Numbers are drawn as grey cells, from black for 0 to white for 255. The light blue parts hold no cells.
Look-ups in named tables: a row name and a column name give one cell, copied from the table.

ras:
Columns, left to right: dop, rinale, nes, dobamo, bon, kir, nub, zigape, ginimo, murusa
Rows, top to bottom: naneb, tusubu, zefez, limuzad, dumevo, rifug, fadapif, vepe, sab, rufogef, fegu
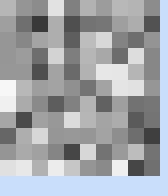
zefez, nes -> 164
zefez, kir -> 189
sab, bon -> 152
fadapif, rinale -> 171
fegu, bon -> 198
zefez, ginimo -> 110

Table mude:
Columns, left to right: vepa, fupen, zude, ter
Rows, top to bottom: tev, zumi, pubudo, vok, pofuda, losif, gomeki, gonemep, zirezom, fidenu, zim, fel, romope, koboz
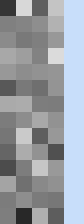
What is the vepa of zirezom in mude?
118
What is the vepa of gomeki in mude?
170
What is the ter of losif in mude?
148
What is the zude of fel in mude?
137
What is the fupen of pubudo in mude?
121
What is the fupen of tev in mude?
216
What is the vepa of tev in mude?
53
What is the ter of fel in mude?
145
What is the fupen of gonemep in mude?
141
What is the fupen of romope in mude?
142
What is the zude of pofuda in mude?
146
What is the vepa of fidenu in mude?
101
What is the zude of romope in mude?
123
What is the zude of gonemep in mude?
168
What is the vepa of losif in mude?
88
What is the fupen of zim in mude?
125
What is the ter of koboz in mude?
93
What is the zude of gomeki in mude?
125
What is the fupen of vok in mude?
158
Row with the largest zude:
zim

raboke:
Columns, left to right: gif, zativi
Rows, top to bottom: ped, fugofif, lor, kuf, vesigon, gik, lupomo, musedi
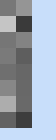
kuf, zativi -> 94
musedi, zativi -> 61
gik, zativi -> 104
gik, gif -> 135
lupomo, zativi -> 105
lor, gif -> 118
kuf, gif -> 122
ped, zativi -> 149
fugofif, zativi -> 58
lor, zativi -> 131
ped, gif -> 120
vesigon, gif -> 111
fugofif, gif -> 197

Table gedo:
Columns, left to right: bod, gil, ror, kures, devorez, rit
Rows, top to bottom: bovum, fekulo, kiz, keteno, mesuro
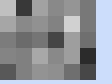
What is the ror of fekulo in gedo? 145
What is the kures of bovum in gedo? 136
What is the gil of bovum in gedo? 56
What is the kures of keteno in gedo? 135
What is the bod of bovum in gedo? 191
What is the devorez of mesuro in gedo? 111
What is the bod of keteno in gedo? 132
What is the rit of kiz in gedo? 110
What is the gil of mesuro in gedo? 128
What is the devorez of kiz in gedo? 158
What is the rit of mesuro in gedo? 71
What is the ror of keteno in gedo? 168
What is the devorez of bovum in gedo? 149
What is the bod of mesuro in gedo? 88
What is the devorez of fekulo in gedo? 208
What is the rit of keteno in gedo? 43
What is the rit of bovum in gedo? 119

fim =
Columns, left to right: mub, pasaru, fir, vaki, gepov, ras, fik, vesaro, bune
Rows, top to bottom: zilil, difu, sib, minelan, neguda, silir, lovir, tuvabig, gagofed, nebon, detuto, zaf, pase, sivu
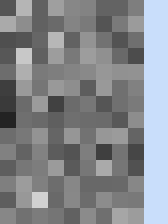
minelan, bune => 76
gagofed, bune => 100
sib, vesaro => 83
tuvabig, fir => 106
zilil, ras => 131
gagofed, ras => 114
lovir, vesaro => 112
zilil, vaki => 159
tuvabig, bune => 141
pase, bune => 121
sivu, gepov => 97
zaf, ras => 104
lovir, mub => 58
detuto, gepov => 90

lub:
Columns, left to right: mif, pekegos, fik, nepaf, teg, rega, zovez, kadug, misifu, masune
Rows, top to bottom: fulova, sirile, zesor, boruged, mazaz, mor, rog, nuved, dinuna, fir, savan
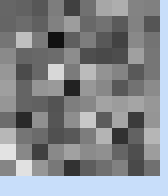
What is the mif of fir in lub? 227
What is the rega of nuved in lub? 200
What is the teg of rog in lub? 126
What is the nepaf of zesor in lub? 17
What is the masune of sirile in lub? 85
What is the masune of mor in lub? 139
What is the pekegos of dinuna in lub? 117
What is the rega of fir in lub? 139
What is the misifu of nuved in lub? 59
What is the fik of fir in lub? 64
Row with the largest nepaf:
mazaz

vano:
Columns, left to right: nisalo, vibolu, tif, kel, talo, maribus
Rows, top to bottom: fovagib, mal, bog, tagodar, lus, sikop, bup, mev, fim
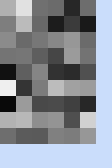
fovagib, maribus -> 109
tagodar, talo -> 155
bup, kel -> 75
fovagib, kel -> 107
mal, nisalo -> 126
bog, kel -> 135

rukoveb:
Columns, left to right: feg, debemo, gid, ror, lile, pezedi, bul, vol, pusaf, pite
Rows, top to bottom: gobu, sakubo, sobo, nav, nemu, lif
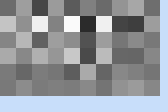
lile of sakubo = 250
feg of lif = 121
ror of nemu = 118
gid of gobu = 71
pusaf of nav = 102
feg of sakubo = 196

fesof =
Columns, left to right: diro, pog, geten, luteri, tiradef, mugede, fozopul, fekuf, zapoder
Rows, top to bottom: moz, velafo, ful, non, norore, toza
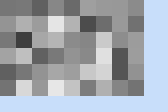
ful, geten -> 167
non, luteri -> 121
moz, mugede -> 159
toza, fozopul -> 176
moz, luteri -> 135
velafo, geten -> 156
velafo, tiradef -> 179
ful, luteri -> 181
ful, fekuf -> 141
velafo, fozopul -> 109
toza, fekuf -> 133
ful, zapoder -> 156
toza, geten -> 152
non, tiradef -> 147
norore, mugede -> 200
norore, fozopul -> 212
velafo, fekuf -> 153
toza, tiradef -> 195
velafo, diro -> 148
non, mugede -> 137
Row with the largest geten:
ful

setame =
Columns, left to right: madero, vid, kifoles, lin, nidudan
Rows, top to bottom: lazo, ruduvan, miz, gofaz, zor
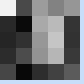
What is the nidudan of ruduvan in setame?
52
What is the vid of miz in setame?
49
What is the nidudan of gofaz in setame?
57
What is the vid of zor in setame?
8
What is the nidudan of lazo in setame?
150
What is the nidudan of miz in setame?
50
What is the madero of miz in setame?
37

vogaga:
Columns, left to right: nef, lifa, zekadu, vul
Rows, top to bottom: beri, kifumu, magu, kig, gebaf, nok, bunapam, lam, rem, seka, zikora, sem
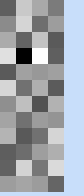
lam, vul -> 148
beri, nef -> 95
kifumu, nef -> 139
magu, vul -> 90
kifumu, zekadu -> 110
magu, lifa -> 99
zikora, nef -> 97

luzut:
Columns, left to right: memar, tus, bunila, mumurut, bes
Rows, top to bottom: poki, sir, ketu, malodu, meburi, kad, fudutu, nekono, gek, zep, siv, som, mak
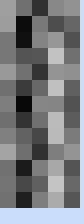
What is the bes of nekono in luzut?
92
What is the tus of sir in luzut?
12
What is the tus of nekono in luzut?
50
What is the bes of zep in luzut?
148
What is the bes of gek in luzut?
123
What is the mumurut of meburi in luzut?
148
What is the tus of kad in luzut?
59
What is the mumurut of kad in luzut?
192
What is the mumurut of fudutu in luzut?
133

